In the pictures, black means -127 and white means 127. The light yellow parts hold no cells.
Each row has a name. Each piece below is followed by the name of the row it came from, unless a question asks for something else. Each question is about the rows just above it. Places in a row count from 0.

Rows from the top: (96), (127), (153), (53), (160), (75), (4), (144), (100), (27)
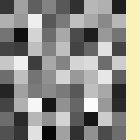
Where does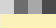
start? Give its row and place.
(153), 2
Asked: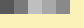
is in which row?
(127)

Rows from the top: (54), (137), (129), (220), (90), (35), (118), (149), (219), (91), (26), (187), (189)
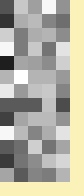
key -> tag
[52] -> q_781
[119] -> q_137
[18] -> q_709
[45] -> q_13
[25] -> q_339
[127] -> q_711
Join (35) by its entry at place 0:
q_781
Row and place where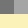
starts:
(26), 3
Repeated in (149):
[-37]
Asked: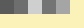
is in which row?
(26)
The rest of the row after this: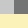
[99]
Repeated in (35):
[52]

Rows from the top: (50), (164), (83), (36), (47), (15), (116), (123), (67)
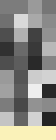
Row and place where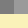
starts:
(50), 1
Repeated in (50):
[-3]
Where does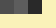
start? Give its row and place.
(47), 0

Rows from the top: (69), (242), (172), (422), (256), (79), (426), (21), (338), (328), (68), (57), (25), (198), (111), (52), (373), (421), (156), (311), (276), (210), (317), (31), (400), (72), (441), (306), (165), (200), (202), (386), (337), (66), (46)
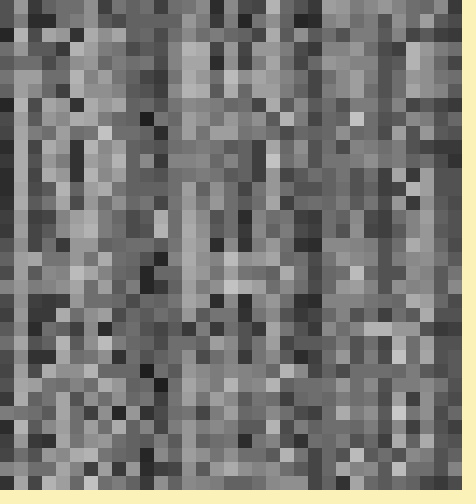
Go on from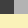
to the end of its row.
[ 23  -3 -17]
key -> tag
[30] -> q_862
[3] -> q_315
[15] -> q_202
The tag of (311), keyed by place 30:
q_315
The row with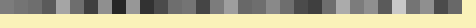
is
(200)
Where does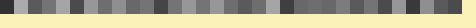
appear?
(111)
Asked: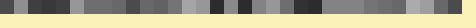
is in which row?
(210)

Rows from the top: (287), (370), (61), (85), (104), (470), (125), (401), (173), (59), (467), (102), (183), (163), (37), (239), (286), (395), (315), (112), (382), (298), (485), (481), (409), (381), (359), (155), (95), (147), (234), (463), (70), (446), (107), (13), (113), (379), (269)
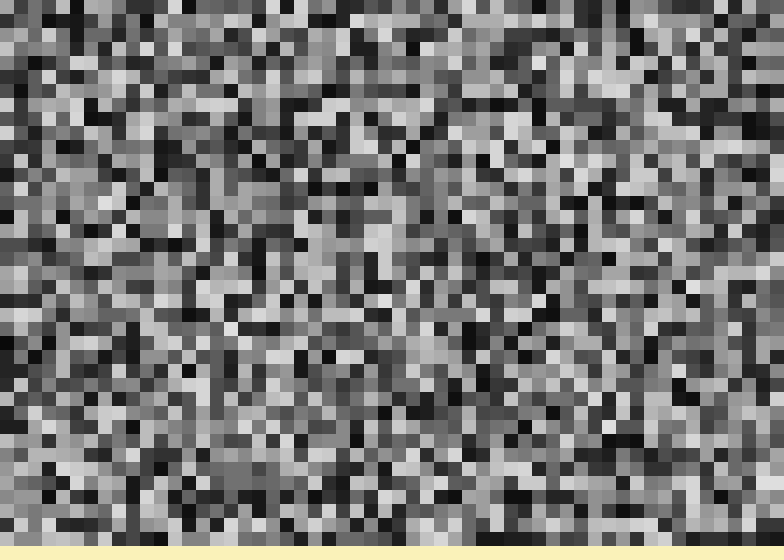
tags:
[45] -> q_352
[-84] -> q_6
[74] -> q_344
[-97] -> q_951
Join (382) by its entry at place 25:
q_352
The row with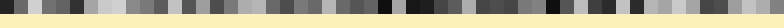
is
(147)
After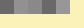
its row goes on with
[   9   37  -42   86  -22 -112  -50  -14   37    9]

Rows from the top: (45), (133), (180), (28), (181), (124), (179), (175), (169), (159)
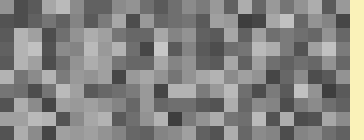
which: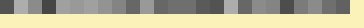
(175)
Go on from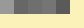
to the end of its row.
[ 32  25 -65 -57  39  65 -24  19   4 -57]
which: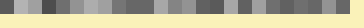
(181)

